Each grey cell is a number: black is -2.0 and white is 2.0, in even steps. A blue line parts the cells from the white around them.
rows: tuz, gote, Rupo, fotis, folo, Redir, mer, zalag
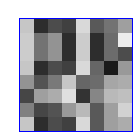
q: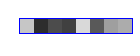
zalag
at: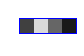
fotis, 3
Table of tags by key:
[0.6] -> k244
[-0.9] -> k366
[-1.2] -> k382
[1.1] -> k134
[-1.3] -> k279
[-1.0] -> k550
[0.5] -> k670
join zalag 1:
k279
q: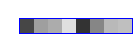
Redir
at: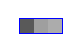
zalag, 5
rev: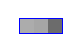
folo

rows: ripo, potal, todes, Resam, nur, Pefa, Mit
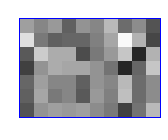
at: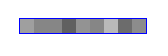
nur, 1
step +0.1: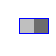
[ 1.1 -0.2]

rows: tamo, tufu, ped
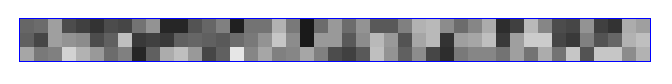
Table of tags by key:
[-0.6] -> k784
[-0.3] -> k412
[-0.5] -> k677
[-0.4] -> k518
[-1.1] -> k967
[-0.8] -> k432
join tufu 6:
k677
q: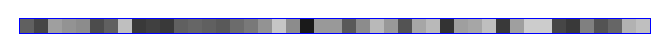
tufu
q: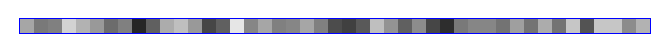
ped

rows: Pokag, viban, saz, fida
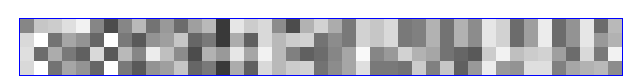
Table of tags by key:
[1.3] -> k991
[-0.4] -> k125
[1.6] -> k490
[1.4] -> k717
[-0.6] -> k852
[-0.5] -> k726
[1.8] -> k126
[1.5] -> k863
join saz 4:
k726
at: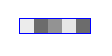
Pokag, 37

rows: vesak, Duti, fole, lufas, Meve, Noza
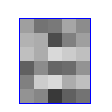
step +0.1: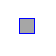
[0.7]
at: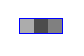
Duti, 1
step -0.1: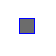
[-0.4]
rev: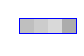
fole
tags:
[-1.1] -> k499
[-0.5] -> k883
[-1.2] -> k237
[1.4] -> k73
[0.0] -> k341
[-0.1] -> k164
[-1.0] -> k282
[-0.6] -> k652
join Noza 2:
k499

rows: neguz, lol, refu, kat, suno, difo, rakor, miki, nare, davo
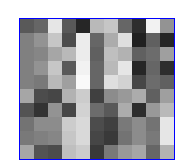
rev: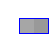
davo
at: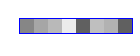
refu, 1
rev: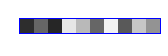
kat
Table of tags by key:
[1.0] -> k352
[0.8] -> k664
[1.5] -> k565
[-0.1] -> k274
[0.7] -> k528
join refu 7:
k664

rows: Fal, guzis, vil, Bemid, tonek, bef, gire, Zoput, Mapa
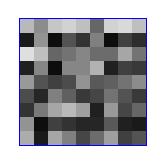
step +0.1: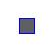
[-0.4]
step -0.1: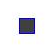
[-1.1]
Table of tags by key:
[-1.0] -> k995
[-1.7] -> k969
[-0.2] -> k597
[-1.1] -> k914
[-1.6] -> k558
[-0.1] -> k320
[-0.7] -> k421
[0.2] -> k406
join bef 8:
k914
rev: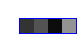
guzis
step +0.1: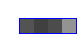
[-0.6 -0.9 -0.7  0.4]
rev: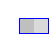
Fal
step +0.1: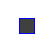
[-0.9]

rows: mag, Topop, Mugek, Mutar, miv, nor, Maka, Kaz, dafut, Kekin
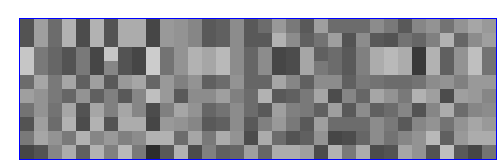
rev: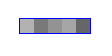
nor
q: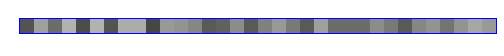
Kaz

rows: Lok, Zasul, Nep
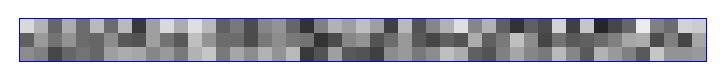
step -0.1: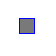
[-0.2]
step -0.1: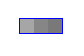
[ 0.5  0.0 -0.2]
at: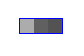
Nep, 31
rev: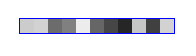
Lok
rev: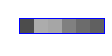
Zasul
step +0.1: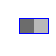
[-0.2  1.0]

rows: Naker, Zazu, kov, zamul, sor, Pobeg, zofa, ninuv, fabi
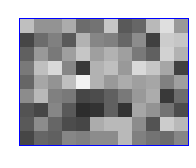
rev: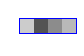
ninuv
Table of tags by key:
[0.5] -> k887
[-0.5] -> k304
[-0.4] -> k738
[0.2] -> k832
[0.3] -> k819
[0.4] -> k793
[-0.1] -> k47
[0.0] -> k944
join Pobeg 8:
k793
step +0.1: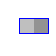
[1.1 0.4]
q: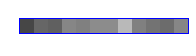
fabi
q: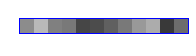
Pobeg
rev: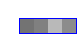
fabi
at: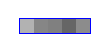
Zazu, 4

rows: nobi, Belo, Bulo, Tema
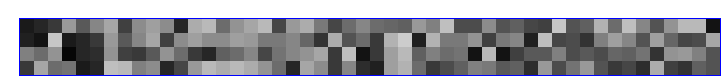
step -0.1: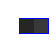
[-1.5 -1.2]
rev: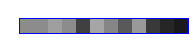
Belo
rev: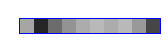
Tema
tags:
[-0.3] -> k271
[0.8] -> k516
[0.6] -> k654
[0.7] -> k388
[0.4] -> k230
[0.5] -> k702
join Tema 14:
k388
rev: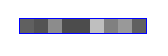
nobi
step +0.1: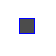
[-0.7]
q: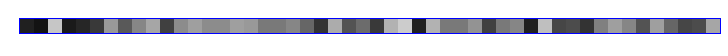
Belo

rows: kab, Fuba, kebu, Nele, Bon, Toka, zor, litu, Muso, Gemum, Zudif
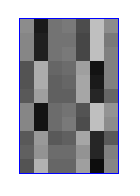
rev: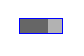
Zudif
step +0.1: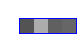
[-0.6  0.8 -0.4 -0.3]

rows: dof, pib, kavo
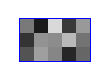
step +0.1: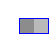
[0.3 1.0]
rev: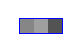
kavo
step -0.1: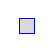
[1.3]
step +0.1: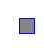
[0.2]

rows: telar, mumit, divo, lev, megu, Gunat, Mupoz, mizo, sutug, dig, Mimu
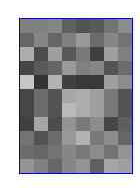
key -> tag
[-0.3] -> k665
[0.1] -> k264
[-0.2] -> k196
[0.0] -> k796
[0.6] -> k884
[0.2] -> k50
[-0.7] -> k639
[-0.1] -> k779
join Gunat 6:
k779
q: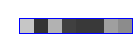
megu
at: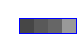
lev, 0
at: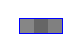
mumit, 1

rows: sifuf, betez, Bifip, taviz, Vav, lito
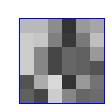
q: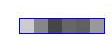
Bifip
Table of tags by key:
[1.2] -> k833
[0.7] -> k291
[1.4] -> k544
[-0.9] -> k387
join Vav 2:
k544
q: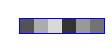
Vav
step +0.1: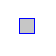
[1.2]
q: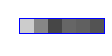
taviz
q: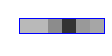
sifuf

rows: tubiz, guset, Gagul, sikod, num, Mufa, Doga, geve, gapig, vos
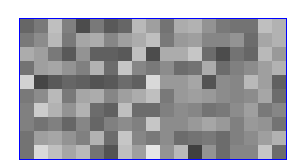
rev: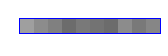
gapig
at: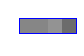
guset, 13
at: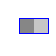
vos, 16

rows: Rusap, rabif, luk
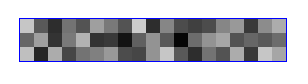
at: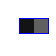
rabif, 7
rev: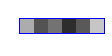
luk
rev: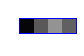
rabif
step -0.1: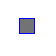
[-0.3]
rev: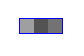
Rusap
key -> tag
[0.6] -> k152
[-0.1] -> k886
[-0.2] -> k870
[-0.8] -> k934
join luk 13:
k870
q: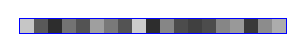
Rusap

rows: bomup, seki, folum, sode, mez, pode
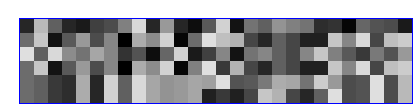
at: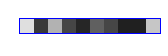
sode, 13
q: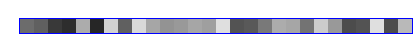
mez
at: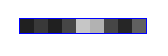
pode, 13

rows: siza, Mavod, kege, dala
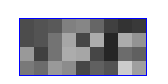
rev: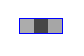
Mavod
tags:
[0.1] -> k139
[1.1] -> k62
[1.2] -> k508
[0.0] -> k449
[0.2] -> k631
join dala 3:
k631
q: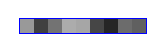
kege
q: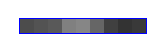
siza
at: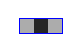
Mavod, 5
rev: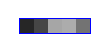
kege
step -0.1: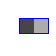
[-1.0  0.6]

